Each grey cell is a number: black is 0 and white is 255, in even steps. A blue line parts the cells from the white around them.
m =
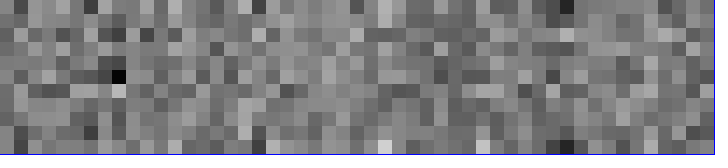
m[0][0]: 133
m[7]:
[108, 150, 134, 133, 142, 125, 103, 118, 96, 126, 124, 95, 118, 145, 139, 109, 126, 165, 158, 112, 116, 134, 138, 138, 142, 128, 111, 97, 125, 116, 97, 139, 93, 106, 97, 127, 137, 117, 94, 128, 116, 146, 112, 134, 153, 141, 128, 108, 113, 133, 121]
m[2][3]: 123
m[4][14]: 112
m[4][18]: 146
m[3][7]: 154
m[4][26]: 111
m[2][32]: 95
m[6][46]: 167
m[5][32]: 105
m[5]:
[133, 94, 134, 162, 121, 94, 87, 70, 4, 143, 139, 96, 131, 154, 91, 138, 85, 158, 133, 104, 160, 144, 125, 163, 142, 128, 107, 151, 152, 132, 114, 78, 105, 87, 88, 127, 126, 160, 124, 72, 134, 157, 117, 114, 98, 92, 145, 110, 143, 99, 84]
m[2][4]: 82
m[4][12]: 111
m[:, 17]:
[174, 110, 110, 132, 122, 158, 106, 165, 163, 174, 120]
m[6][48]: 118
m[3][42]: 146
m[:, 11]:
[105, 110, 121, 123, 106, 96, 131, 95, 118, 116, 121]
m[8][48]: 128
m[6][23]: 142
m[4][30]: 114
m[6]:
[109, 153, 96, 82, 87, 159, 161, 134, 183, 119, 98, 131, 106, 100, 153, 114, 118, 106, 130, 150, 82, 104, 135, 142, 129, 139, 132, 100, 85, 89, 123, 130, 104, 141, 165, 162, 129, 79, 105, 165, 94, 99, 134, 140, 110, 156, 167, 116, 118, 87, 159]
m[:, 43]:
[125, 130, 130, 148, 127, 114, 140, 134, 119, 105, 125]
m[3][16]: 148
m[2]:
[96, 156, 105, 123, 82, 103, 161, 84, 64, 156, 70, 121, 91, 158, 126, 136, 118, 110, 174, 100, 147, 122, 114, 136, 135, 171, 99, 97, 102, 128, 120, 97, 95, 108, 100, 156, 145, 119, 133, 136, 176, 144, 141, 130, 115, 115, 148, 170, 148, 94, 111]
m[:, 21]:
[140, 142, 122, 146, 130, 144, 104, 134, 139, 119, 137]
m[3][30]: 89
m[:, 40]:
[37, 91, 176, 84, 126, 134, 94, 116, 112, 87, 37]
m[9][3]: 131
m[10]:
[133, 69, 144, 118, 128, 127, 115, 154, 135, 110, 152, 121, 173, 102, 108, 92, 126, 120, 64, 177, 147, 137, 120, 147, 142, 111, 142, 208, 135, 94, 111, 123, 113, 104, 194, 124, 101, 131, 108, 67, 37, 87, 145, 125, 82, 118, 172, 101, 94, 121, 130]

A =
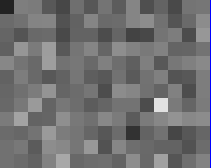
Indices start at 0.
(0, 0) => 35
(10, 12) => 99
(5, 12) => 84
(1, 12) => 84
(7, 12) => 122
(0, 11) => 99
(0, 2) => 123
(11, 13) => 111
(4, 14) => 137
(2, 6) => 99
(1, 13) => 106
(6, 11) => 100
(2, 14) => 151
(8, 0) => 123
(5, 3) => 88
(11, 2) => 98
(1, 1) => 113
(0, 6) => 87
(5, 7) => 88
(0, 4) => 71
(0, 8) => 92
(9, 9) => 50
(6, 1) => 112
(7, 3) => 100
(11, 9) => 141
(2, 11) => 116
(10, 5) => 118
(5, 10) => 114
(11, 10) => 104
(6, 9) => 134
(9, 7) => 87
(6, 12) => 129

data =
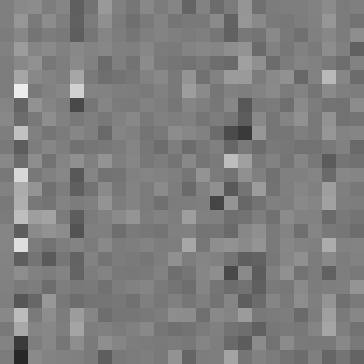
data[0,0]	127
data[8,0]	136
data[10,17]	122
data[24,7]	142
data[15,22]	130
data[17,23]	172
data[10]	[121, 93, 125, 134, 126, 113, 118, 120, 123, 132, 119, 109, 126, 108, 120, 128, 102, 122, 108, 121, 119, 114, 114, 121, 129, 105]
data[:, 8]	[128, 123, 125, 128, 127, 115, 126, 123, 129, 132, 123, 127, 116, 119, 125, 138, 110, 124, 124, 121, 125, 119, 118, 123, 133, 120]
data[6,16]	129
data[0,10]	136
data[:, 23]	[139, 150, 135, 141, 121, 185, 138, 115, 146, 150, 121, 91, 106, 158, 161, 106, 121, 172, 137, 97, 126, 148, 159, 165, 121, 102]
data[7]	[132, 100, 146, 132, 126, 73, 118, 133, 123, 122, 130, 126, 118, 133, 127, 119, 135, 87, 121, 123, 111, 138, 124, 115, 114, 140]
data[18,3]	90
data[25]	[124, 39, 138, 131, 129, 128, 122, 94, 120, 123, 126, 121, 146, 101, 125, 126, 163, 117, 129, 123, 115, 108, 127, 102, 116, 100]
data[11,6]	128
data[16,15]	117
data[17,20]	135
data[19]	[130, 141, 129, 125, 131, 100, 125, 131, 121, 120, 122, 130, 110, 117, 134, 142, 73, 138, 92, 128, 144, 114, 123, 97, 126, 121]
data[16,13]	129
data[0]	[127, 137, 140, 125, 133, 95, 115, 153, 128, 118, 136, 124, 133, 100, 130, 108, 123, 149, 112, 124, 126, 126, 130, 139, 123, 127]
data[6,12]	121
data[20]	[129, 122, 125, 109, 126, 121, 122, 113, 125, 129, 133, 122, 116, 110, 133, 117, 108, 114, 95, 122, 120, 138, 124, 126, 127, 148]
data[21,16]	133
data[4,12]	117
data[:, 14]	[130, 121, 127, 135, 121, 113, 138, 127, 117, 129, 120, 117, 147, 129, 127, 129, 116, 119, 133, 134, 133, 127, 112, 123, 132, 125]
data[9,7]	105
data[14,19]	128
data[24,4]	118
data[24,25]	121
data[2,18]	116
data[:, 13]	[100, 121, 123, 131, 114, 147, 157, 133, 128, 135, 108, 136, 118, 106, 125, 158, 129, 167, 126, 117, 110, 118, 140, 115, 120, 101]

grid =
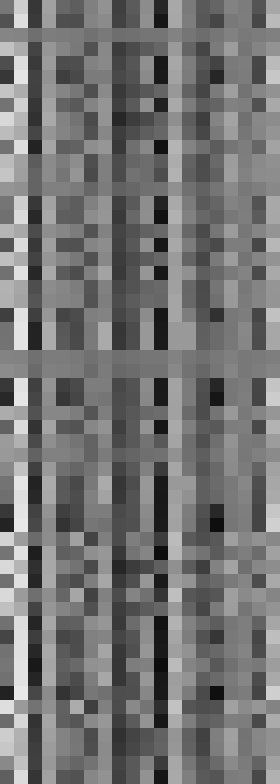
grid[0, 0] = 119
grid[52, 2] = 57
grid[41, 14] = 95
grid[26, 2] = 106
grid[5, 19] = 199
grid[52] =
[205, 177, 57, 160, 131, 117, 76, 142, 49, 68, 82, 98, 149, 96, 65, 127, 160, 115, 135, 144]
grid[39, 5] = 101
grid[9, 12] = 156
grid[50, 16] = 161
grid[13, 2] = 100
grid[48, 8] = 54
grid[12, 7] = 127
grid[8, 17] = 112
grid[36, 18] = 69
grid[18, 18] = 133
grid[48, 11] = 24
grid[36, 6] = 125
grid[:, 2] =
[55, 58, 111, 68, 58, 66, 65, 54, 49, 70, 35, 92, 100, 100, 56, 40, 76, 56, 67, 39, 78, 85, 63, 35, 35, 112, 106, 64, 70, 82, 51, 74, 98, 64, 35, 40, 66, 72, 107, 30, 48, 38, 111, 67, 37, 62, 39, 25, 37, 71, 115, 51, 57, 62, 64, 53]
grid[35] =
[111, 223, 40, 169, 90, 77, 129, 163, 56, 83, 150, 24, 159, 145, 95, 104, 122, 131, 75, 170]
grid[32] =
[153, 147, 98, 129, 129, 123, 99, 123, 94, 101, 111, 113, 145, 111, 94, 118, 141, 120, 128, 138]
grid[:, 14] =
[89, 87, 109, 69, 86, 78, 69, 92, 62, 71, 111, 76, 77, 98, 90, 103, 74, 87, 70, 94, 75, 76, 83, 95, 96, 112, 103, 80, 77, 76, 92, 80, 94, 85, 95, 95, 81, 74, 78, 115, 62, 95, 79, 70, 107, 82, 95, 121, 94, 74, 78, 93, 65, 68, 85, 90]
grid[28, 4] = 55
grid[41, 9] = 79
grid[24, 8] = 55
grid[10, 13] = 131
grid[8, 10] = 74
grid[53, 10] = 87
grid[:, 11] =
[38, 22, 117, 102, 23, 25, 101, 32, 96, 103, 17, 90, 77, 114, 35, 18, 105, 22, 103, 23, 105, 103, 23, 25, 26, 118, 115, 25, 26, 108, 21, 88, 113, 59, 25, 24, 25, 26, 60, 14, 96, 26, 53, 102, 17, 23, 25, 13, 24, 25, 46, 23, 98, 100, 59, 21]
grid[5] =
[55, 228, 66, 146, 63, 73, 123, 124, 73, 82, 138, 25, 163, 123, 78, 38, 120, 124, 70, 199]
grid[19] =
[113, 224, 39, 169, 91, 77, 128, 163, 57, 82, 150, 23, 159, 144, 94, 104, 122, 131, 75, 169]
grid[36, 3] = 147
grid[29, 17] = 121
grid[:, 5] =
[94, 78, 122, 121, 78, 73, 119, 89, 115, 121, 98, 141, 149, 123, 93, 93, 124, 81, 120, 77, 125, 129, 76, 73, 74, 121, 123, 74, 70, 125, 83, 116, 123, 102, 73, 77, 74, 69, 161, 101, 115, 76, 166, 121, 96, 76, 77, 105, 76, 69, 172, 86, 117, 119, 102, 82]
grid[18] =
[191, 172, 67, 149, 133, 120, 81, 136, 60, 76, 92, 103, 155, 100, 70, 122, 157, 116, 133, 147]
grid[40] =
[217, 181, 48, 168, 129, 115, 74, 148, 38, 60, 74, 96, 144, 92, 62, 130, 163, 111, 135, 141]

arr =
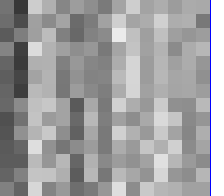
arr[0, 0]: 115
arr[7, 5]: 90
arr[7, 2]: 192
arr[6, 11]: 175
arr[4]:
[101, 59, 176, 177, 128, 152, 134, 129, 173, 213, 156, 182, 160, 172, 150]
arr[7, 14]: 185
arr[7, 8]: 209
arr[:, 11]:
[173, 208, 192, 179, 182, 183, 175, 203, 217, 201, 176, 224, 214, 182]
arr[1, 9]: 164
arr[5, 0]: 94
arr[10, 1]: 102
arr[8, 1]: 114
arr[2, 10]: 159
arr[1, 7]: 162
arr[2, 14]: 157
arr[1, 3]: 139
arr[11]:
[92, 92, 186, 150, 183, 102, 177, 137, 156, 145, 162, 224, 182, 154, 139]
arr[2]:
[91, 126, 159, 188, 128, 104, 130, 139, 235, 192, 159, 192, 159, 150, 157]
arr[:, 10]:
[163, 172, 159, 161, 156, 156, 161, 152, 169, 153, 197, 162, 147, 201]
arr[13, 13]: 161
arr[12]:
[100, 129, 196, 195, 175, 92, 183, 119, 185, 167, 147, 214, 150, 141, 182]
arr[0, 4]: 134
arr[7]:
[104, 139, 192, 199, 163, 90, 168, 121, 209, 173, 152, 203, 144, 142, 185]
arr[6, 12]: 165
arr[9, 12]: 163
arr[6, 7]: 126
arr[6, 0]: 101
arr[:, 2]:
[205, 160, 159, 220, 176, 163, 185, 192, 195, 180, 222, 186, 196, 215]
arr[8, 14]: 149

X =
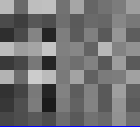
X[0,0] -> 186
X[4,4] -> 124
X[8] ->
[71, 78, 89, 76, 109, 89, 114, 105, 146, 110]
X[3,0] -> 188
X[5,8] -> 125
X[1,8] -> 135
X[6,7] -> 89
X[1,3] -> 78
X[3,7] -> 184
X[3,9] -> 146
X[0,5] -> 166
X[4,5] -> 111
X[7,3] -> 26
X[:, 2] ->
[190, 87, 132, 165, 120, 204, 121, 124, 89]
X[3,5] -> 135
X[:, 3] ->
[192, 78, 36, 197, 37, 187, 36, 26, 76]
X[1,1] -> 62
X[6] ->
[50, 68, 121, 36, 130, 93, 130, 89, 159, 96]
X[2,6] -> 128
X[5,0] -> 179
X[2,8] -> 150
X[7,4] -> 124
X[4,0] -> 57
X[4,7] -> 88
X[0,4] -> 114
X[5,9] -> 161
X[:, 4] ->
[114, 111, 126, 128, 124, 122, 130, 124, 109]
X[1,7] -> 103
